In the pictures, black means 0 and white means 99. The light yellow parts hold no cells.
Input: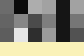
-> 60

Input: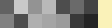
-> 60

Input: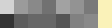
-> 33

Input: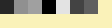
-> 88

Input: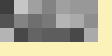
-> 36

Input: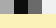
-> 5

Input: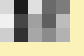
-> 65

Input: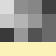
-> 59

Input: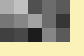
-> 11
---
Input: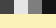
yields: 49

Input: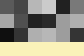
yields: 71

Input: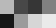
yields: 21

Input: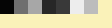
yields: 65

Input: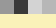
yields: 82

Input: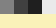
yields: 12

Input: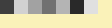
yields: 63
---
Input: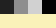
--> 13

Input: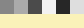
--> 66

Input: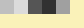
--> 62

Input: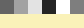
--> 63

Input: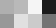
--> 79

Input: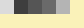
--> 41

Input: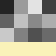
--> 75

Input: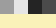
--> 29

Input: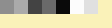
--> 66

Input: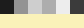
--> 67
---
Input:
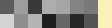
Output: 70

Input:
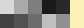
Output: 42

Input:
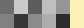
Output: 54

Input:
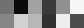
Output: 71

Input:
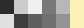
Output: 37

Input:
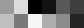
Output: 95

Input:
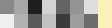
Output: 35
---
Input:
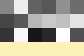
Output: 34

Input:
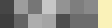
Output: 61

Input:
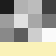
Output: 87

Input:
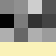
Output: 48

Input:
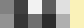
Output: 25

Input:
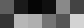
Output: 10
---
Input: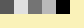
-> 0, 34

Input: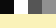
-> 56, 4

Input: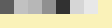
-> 90, 36

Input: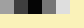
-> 86, 62

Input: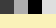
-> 86, 23

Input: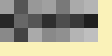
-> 70, 53
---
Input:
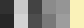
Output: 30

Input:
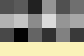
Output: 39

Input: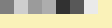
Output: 60

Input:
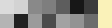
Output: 60

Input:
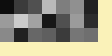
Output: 40

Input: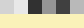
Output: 19

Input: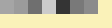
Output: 43
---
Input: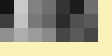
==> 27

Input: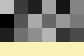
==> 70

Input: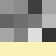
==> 50

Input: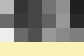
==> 59

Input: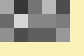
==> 37

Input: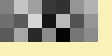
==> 2

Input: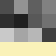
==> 64
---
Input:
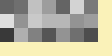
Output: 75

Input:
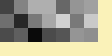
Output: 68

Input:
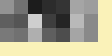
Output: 11

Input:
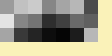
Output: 79

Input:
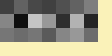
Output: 28

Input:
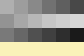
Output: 53
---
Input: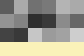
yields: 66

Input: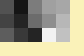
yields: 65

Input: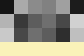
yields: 11

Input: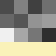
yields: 43

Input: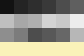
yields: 37

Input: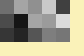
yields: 25

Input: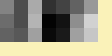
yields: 59

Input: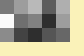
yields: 68

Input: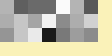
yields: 34

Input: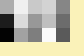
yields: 52
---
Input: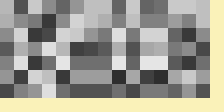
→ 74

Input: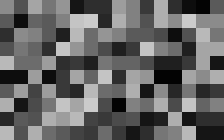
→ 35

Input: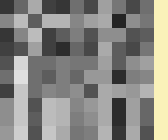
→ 43

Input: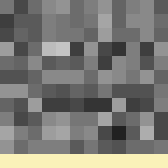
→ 35

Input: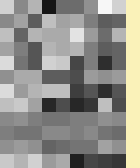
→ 81

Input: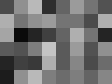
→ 32

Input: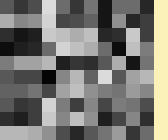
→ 15
